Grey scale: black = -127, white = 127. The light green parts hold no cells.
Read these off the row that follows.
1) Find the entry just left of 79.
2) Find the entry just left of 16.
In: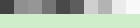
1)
-34
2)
-61

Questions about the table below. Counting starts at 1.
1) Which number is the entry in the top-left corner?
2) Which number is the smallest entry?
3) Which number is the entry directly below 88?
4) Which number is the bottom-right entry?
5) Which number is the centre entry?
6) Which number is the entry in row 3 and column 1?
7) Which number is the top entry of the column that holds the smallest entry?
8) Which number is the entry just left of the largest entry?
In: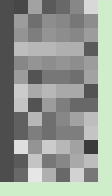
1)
-50
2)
-69
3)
13
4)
-8
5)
55
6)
-50
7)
88
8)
-23

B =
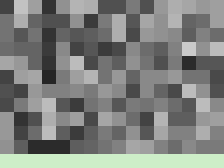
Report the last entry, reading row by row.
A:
-5
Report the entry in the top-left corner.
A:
-60
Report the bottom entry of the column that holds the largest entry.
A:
9
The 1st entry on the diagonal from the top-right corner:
31
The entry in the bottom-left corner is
17
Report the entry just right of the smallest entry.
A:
-5
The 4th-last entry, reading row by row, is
-19
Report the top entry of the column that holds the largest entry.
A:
38
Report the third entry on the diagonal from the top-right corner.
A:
-33
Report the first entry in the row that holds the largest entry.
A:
-19
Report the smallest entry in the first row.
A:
-76
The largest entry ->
74
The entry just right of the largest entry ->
17
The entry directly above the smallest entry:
-76
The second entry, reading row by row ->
66
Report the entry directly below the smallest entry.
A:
1
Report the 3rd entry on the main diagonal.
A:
-12
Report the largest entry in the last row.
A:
38
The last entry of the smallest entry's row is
-54
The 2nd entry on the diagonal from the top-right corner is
-19
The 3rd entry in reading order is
31
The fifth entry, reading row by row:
17
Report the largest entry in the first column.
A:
38
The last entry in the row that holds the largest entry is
60
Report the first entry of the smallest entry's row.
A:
-60
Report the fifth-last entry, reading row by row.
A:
1

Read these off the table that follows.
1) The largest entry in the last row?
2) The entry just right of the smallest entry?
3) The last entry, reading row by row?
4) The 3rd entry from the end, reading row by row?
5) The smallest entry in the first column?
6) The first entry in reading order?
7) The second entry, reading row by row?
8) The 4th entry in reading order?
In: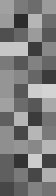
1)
2
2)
54
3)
-12
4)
-32
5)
-56
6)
33
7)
-5
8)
27

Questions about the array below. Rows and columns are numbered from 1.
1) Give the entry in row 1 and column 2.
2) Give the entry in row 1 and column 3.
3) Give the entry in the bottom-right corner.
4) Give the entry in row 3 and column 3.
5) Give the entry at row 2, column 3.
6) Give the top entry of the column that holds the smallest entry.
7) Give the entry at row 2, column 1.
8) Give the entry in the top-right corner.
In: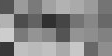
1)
27
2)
-5
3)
14
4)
20
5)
-29
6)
34
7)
50
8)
-11
